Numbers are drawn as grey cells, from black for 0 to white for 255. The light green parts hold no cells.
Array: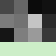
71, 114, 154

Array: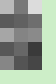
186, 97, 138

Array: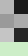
184, 171

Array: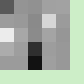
89, 153, 139, 157, 152

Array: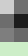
206, 28

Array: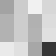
163, 205, 179, 54
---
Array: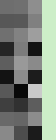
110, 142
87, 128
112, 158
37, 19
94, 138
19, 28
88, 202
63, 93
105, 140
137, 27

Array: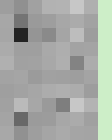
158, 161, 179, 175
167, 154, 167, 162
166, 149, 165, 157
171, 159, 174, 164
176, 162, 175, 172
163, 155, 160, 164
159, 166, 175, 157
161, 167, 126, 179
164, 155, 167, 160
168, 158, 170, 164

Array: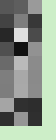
87, 154
67, 56
39, 75
80, 146
106, 139
126, 138
125, 139
165, 45
46, 47

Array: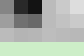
133, 19, 202
158, 105, 194
187, 182, 186

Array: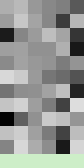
174, 152, 127
156, 164, 60
27, 155, 164
159, 145, 176
138, 152, 124
216, 154, 107
115, 144, 191
196, 158, 65
2, 145, 191
193, 160, 66
132, 172, 25

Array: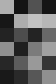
176, 82
23, 194
35, 35
144, 123
39, 153
25, 87

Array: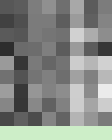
87, 125, 111, 91
65, 123, 93, 96
90, 123, 113, 172
45, 109, 92, 92
154, 122, 115, 182
113, 116, 110, 128
157, 150, 141, 139
134, 136, 129, 165
72, 76, 99, 149
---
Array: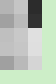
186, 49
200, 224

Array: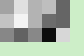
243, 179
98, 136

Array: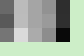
188, 165
218, 171

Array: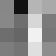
110, 215
102, 241

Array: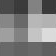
105, 183
130, 196

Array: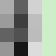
62, 190
81, 188

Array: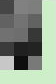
115, 98
110, 55

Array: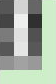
238, 48
224, 81

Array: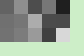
118, 172
124, 154
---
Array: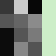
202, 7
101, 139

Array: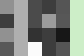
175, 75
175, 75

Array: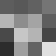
88, 97
141, 164

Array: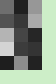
32, 151
56, 170

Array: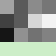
90, 139
91, 215

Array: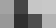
69, 198
48, 78

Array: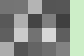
117, 180
175, 68

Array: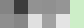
60, 146
135, 224
